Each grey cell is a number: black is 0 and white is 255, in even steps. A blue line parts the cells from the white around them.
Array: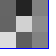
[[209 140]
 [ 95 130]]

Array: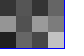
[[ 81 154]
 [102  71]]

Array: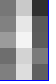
[[231  90]
 [244  92]]

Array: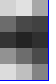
[[72 65]
 [35 47]]

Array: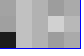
[[193 178]
 [193 178]]

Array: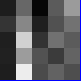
[[135  31]
 [209  51]]

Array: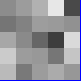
[[130 157]
 [138 102]]

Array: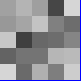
[[165 195]
 [ 63 104]]
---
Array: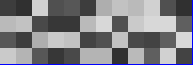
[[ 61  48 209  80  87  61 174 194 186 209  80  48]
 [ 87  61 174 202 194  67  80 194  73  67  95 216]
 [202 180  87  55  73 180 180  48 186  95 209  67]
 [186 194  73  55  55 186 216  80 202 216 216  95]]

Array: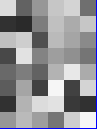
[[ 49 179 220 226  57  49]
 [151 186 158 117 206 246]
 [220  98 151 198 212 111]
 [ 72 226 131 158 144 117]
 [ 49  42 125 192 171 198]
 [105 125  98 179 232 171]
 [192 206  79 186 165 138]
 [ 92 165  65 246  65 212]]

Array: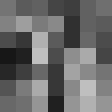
[[ 24  32 191  76 142 170  69]
 [ 76  55 177  91  47 104  76]
 [ 84 122 170  55 136 191 129]
 [104 110 149  32 149 177 149]
 [129 157 122 136  47  97  91]
 [ 39  61 104  55 163 136 116]
 [116  91  97  69  61  97 110]]

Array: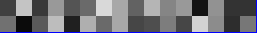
[[113  11  90 189  32 175 106 168  70  78 125  70 210 140  45 119]
 [ 64 196  57 153  84 106 217 168  98 181 133 153  19 146  51  51]]

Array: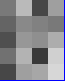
[[ 71 159 167 215]
 [ 79 151 143 173]
 [100 137 129 121]
 [121 186  71 159]
 [113 179  57 208]]

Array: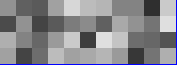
[[161  68 109 188 161 169 181 154  55 116 175]
 [175 131 103 154 202  61 223 196 109 103  83]
 [146  96  90 161 215 188 181 131 131  47 202]
 [ 75 146  68  90 124 139  96 169 146 116 223]]

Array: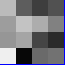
[[157 195 173 129]
 [239   7 106 114]
 [150 165  69  42]
 [187  93  62  81]]

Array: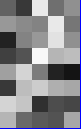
[[ 64  83 248 181 189]
 [ 98  56 233 111 144]
 [ 56 189 204 175 167]
 [ 34 131 152 226 144]
 [152 138 131 233 118]
 [160 212 124  34  20]
 [181 105  90  83 167]
 [212 197  48  77  70]]
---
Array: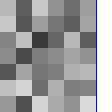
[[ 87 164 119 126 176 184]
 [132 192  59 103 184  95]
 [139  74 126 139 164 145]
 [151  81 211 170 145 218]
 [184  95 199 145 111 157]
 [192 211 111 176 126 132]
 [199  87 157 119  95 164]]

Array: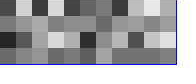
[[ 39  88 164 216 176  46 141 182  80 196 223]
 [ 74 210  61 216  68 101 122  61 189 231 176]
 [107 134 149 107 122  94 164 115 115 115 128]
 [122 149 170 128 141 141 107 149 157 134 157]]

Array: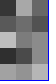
[[ 47  74 139]
 [ 54 168 103]
 [ 89 109  82]
 [162 147 182]
 [190 124 139]]

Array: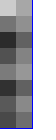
[[ 43  97]
 [ 49  97]
 [ 73 110]
 [ 81 131]
 [ 89 137]
 [116 144]
 [123 151]
 [204 167]]

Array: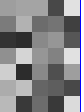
[[ 51  44 137 150  86]
 [123 178 108 116  64]
 [144 213 150 130 225]
 [158 164 164  72 225]
 [172 192 101  94  72]
 [185  57 108  57 219]
 [207  44 137  79 158]]

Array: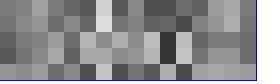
[[ 87 116 135 168  95 168 168 141 149 181  53 196 116 149 149 108]
 [ 95 123 129 155 108 181 141 174 141 189  53 189 101 123 123 108]
 [116 135 149 108 135 101 221 116 129  95 101  73 129 149 174 116]
 [123 129 161 123 101  87 209  87 135  79  79 108  95 155 168 123]
 [149 141 155 108 135  79 196  79 116  87 174  73 161 168 161 155]]
